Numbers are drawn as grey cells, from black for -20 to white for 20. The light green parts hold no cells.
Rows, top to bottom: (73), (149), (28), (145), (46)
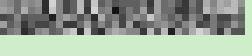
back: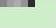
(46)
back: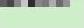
(149)
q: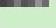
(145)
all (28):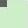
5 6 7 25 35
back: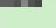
(28)
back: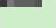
(73)

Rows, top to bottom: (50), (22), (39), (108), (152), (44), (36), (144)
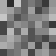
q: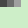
(22)
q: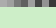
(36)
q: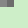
(108)
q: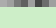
(22)

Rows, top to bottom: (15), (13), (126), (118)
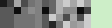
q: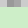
(118)
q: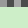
(126)
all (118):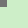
3 4 5 9
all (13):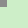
5 10 11
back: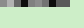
(13)

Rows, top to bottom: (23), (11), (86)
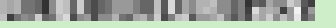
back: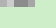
(23)
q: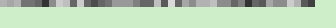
(23)
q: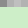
(11)

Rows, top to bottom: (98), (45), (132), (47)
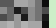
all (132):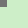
6
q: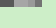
(98)
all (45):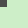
4 7
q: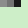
(132)
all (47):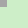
1 5 6

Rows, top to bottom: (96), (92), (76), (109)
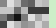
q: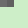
(96)
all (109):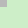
3
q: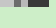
(92)
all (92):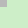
4
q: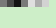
(76)

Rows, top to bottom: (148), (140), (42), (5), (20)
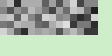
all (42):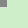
5 9
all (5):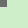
2 6
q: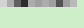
(20)

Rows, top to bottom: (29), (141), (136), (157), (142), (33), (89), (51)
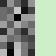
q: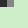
(142)
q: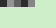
(142)
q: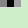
(136)
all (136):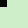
3
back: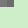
(33)
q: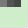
(33)

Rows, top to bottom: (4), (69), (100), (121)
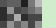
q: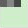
(121)
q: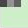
(121)
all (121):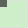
3
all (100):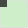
2 5 6
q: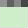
(121)
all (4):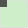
1
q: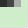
(100)

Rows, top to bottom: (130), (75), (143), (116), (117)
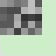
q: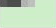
(75)
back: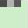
(116)
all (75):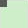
1
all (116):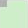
3
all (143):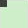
5
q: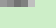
(130)
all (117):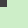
3

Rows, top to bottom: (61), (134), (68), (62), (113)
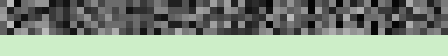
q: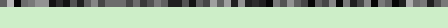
(61)
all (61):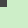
15 19 30 44 47 52
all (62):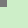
5 11 23 38 40 42 50 51 55 61 64
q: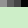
(61)
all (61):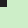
12 25 26 34 36 38 51 58 62

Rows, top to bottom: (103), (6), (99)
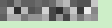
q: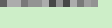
(99)
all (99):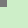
4 12
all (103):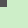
2 12 13
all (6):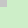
2 11
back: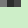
(6)
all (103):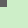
1 4 5 7 11
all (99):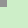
5 6 9 14

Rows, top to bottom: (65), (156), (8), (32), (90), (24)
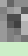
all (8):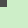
2 3
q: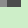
(8)
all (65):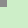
3 4

